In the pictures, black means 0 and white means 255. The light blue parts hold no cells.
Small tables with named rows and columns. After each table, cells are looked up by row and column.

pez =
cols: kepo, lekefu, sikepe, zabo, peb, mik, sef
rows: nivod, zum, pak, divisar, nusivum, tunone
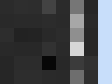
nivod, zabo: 67
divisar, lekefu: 40
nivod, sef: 38
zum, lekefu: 42
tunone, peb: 41
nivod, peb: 43
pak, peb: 44
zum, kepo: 41
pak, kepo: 45
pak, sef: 39
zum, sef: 41
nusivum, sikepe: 44
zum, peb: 42
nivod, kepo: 43
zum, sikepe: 42
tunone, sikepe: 45
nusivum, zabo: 7
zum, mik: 167
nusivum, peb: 40
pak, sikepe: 35
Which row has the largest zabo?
nivod

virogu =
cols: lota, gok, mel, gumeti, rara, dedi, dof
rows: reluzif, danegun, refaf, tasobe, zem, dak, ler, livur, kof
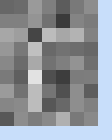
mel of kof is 124
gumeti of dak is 79
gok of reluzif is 107
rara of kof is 176
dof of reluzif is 141
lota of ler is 155
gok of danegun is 128
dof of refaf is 130
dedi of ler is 142
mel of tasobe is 192
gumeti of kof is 137
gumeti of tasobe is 105
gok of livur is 138
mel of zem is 169
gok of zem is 107
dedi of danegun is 132
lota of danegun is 128

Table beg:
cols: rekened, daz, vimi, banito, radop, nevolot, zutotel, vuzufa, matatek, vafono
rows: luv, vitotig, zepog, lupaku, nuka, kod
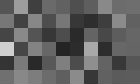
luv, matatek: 108
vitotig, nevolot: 55
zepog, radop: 77
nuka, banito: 88
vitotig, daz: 66
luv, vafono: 110
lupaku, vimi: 131
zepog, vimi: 84
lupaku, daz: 70
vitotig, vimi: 135
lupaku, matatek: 103
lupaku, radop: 36
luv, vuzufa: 137
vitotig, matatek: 139
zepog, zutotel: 100
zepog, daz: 137
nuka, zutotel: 143
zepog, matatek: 93
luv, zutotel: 94

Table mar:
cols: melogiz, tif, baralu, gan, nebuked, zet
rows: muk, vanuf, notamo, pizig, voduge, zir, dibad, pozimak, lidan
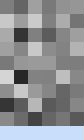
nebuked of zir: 190
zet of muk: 150
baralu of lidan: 67
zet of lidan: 89
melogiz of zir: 213
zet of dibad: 122
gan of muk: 121
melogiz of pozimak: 53
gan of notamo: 92

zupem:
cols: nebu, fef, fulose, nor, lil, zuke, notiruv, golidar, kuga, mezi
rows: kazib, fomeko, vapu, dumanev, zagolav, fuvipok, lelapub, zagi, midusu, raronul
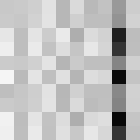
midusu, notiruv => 217
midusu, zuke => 174
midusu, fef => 189
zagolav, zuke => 202
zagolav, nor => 227
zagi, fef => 199
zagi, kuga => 132
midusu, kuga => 8
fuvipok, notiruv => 221
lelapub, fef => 198

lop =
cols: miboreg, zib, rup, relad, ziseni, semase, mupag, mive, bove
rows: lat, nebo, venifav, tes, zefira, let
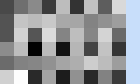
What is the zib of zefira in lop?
130
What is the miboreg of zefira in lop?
107
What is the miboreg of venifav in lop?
83
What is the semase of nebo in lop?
166
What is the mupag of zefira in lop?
205
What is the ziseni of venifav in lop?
132
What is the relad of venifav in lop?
219
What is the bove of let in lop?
58
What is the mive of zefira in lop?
188
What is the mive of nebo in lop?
145
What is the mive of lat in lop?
93
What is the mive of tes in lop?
195
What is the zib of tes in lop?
189

